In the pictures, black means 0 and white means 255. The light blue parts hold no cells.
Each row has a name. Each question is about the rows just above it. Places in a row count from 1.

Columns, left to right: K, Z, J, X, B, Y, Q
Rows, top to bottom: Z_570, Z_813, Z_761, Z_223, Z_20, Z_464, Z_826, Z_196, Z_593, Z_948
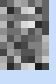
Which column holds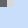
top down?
B
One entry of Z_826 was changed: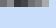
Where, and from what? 5, [128]

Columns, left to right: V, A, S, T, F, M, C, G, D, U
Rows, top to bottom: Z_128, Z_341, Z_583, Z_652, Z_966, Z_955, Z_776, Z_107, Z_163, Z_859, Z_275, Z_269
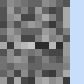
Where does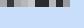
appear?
Z_776
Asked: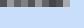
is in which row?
Z_341
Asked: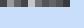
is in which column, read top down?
F

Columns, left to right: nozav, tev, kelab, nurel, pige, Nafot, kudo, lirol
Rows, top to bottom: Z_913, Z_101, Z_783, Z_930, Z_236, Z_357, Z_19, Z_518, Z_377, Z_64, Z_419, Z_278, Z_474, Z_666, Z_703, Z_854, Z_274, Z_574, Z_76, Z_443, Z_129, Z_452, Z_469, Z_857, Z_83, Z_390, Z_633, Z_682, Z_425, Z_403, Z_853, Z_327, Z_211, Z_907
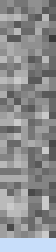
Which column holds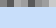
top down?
kudo
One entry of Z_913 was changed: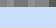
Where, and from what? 6, [144]
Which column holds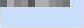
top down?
tev
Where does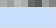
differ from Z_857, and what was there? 1, [186]

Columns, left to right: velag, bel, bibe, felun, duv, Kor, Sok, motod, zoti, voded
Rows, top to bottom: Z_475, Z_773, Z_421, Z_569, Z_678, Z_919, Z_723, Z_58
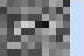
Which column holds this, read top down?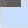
velag
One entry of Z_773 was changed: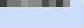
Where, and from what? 10, [151]
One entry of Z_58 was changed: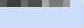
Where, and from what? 9, [136]
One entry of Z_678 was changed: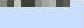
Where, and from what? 10, [77]
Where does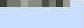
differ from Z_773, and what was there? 4, [151]

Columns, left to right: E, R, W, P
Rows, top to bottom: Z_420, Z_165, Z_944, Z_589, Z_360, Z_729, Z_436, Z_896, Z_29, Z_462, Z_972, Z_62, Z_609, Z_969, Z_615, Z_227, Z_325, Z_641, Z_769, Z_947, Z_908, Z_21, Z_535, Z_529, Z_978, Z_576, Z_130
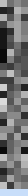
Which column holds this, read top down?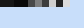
E
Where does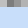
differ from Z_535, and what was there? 4, [191]
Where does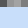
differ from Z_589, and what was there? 1, [73]
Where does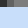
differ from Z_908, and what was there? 4, [138]

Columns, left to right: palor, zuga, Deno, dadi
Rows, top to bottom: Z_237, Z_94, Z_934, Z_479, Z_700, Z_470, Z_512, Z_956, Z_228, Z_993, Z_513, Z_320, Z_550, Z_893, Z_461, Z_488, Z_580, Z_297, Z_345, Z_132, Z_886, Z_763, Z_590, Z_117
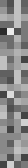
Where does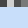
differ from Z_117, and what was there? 3, [96]
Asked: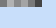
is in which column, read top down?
dadi
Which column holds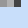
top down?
dadi

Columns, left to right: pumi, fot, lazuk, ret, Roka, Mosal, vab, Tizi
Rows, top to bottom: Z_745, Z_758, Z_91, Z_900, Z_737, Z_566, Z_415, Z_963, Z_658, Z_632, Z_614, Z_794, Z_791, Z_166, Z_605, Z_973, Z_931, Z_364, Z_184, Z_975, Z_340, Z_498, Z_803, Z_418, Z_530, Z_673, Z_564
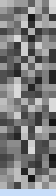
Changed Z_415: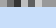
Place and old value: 4, [205]
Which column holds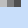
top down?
ret
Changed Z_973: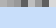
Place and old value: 3, [140]
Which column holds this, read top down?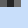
Mosal
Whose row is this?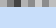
Z_564

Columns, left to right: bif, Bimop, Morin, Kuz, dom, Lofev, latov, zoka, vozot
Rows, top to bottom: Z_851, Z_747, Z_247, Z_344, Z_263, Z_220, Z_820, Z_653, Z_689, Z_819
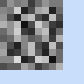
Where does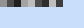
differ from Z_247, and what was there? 9, [77]
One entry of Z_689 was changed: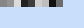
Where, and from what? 2, [134]
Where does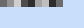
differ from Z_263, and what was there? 4, [61]
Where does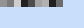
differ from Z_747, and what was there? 1, [134]
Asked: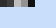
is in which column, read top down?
zoka
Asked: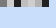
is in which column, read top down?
Morin

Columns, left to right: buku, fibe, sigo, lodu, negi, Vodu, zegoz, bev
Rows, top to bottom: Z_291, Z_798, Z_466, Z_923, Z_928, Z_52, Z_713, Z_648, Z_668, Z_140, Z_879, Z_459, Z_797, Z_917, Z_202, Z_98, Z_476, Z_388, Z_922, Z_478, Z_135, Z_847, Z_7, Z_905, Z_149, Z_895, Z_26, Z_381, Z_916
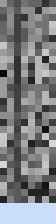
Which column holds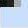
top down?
zegoz
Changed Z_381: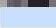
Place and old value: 8, [101]
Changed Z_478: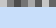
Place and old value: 4, [128]
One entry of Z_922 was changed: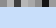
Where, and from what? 2, [168]

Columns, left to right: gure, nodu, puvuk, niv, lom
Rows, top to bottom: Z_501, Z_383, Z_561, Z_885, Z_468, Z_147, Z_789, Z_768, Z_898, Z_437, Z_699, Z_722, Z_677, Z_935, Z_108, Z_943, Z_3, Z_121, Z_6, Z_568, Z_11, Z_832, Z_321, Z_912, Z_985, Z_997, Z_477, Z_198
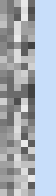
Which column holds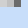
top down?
niv
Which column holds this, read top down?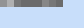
nodu
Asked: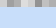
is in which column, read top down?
puvuk
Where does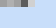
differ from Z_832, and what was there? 3, [176]
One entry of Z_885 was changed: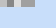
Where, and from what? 5, [147]

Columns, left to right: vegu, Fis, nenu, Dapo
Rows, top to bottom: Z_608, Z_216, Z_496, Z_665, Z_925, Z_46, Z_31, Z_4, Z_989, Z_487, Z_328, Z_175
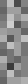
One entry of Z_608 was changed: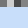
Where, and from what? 2, [191]
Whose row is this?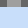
Z_216
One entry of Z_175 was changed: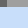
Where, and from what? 4, [175]

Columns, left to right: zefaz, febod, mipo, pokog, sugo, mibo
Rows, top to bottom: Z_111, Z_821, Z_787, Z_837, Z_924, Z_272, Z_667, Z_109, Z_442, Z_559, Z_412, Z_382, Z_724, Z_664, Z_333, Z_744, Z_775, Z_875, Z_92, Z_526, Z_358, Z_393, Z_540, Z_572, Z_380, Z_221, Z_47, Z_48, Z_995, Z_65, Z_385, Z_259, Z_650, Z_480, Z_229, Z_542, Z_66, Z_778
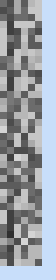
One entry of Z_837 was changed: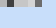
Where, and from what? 5, [198]
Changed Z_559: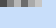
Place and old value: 1, [92]
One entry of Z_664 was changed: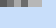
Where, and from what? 4, [92]
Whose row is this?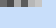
Z_111
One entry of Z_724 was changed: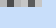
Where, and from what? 2, [64]

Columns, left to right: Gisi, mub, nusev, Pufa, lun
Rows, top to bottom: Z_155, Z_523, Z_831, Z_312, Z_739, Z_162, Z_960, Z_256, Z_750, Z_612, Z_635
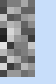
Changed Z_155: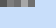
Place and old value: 3, [126]
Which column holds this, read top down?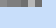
Pufa
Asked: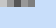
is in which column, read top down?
lun
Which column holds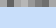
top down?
nusev
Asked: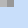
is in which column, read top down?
nusev
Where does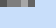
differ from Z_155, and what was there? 5, [111]
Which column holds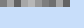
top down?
nusev

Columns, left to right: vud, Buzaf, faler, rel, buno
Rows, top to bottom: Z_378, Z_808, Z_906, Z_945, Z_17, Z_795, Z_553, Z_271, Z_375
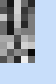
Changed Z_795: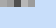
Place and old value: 2, [169]
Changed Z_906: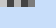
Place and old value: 3, [199]

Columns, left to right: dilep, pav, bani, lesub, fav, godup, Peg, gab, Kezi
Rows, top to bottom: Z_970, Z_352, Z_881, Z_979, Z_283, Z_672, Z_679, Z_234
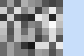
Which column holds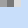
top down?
Peg
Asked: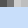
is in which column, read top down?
Kezi
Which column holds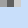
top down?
pav
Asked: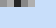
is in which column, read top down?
fav
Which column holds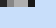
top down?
fav
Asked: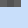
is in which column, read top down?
pav

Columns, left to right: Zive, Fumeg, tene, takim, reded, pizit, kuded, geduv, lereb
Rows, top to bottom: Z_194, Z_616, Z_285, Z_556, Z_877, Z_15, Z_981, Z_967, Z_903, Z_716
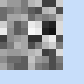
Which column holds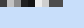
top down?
geduv
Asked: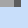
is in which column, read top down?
takim

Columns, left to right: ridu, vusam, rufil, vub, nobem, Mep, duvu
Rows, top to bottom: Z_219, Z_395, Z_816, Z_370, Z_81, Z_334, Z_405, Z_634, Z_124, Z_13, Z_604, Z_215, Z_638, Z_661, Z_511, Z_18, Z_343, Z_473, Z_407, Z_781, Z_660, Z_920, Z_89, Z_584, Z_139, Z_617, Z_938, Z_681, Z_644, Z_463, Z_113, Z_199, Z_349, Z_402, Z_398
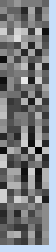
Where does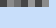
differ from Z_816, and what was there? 7, [151]
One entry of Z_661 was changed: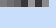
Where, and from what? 3, [111]
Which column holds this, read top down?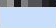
nobem

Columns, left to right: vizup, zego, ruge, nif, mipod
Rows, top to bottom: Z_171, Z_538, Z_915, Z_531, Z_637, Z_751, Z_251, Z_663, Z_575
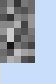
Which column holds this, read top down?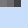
mipod
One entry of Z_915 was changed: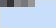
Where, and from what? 1, [82]
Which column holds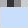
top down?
zego
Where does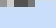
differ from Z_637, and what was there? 3, [95]
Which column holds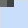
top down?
mipod

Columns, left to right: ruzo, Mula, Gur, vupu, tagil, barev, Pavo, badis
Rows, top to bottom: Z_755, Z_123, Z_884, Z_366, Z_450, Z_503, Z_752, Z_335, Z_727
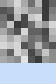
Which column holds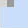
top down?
ruzo
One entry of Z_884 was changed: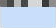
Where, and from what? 5, [199]
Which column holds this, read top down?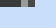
Pavo
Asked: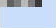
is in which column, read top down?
barev

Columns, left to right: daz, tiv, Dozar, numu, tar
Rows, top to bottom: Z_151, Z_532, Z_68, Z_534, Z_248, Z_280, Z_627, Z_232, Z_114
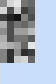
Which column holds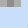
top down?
daz
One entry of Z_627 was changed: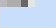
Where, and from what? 3, [157]
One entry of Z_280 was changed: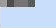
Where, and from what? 1, [173]
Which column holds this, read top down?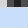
tiv
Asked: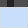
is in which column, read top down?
tiv

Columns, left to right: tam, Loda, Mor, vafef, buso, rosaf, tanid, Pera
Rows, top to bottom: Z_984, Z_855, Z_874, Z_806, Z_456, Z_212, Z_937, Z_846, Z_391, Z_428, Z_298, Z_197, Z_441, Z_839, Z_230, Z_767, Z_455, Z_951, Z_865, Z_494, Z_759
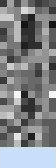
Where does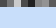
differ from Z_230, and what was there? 5, [46]
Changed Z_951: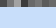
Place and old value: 8, [91]
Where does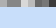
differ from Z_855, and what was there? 2, [147]

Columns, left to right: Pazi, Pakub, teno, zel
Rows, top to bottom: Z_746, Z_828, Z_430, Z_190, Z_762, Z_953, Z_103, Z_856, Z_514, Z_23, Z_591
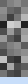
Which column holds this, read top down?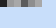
zel
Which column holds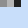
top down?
zel
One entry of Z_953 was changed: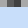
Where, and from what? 1, [154]
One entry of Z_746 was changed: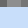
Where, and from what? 2, [129]

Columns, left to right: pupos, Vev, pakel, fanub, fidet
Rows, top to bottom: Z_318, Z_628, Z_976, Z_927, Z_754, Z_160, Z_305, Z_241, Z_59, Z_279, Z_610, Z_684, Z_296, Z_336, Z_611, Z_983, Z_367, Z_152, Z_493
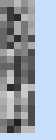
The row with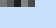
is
Z_152
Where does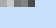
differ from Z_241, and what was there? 1, [160]
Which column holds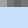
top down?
pupos

